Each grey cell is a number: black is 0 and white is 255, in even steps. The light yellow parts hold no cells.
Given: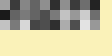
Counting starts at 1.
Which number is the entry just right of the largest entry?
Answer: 152
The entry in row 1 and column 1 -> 161
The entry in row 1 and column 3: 134
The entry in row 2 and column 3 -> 122
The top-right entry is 35
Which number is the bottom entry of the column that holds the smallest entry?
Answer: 194
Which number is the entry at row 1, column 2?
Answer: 59
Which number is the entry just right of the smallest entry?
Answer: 100
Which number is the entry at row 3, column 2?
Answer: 122

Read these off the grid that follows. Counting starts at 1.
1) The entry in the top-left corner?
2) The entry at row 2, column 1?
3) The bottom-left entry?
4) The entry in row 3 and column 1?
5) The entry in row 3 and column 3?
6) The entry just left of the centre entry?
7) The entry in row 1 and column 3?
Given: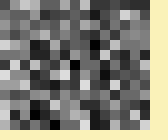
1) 74
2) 116
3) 178
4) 149
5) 138
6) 158
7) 199

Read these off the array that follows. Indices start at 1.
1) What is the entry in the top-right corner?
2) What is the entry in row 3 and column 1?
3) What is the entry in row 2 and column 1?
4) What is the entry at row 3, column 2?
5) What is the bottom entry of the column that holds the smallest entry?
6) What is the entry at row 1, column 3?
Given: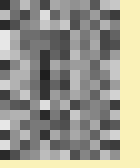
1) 199
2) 41
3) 188
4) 79
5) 188
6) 188

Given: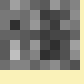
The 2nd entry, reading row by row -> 160
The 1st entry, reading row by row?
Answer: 110
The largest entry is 191
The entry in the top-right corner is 131
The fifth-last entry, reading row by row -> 100
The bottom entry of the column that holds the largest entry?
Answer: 131
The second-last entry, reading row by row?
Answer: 100
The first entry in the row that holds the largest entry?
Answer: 90
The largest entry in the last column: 160
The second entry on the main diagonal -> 120
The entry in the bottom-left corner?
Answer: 110
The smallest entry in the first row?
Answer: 90
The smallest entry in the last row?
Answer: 81

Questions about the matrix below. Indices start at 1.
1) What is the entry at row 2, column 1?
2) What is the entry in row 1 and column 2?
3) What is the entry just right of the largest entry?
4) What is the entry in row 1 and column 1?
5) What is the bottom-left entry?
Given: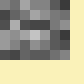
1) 70
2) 112
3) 154
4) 131
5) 79

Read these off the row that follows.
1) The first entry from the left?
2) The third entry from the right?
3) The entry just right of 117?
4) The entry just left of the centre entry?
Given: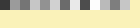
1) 56
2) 186
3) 198
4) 209
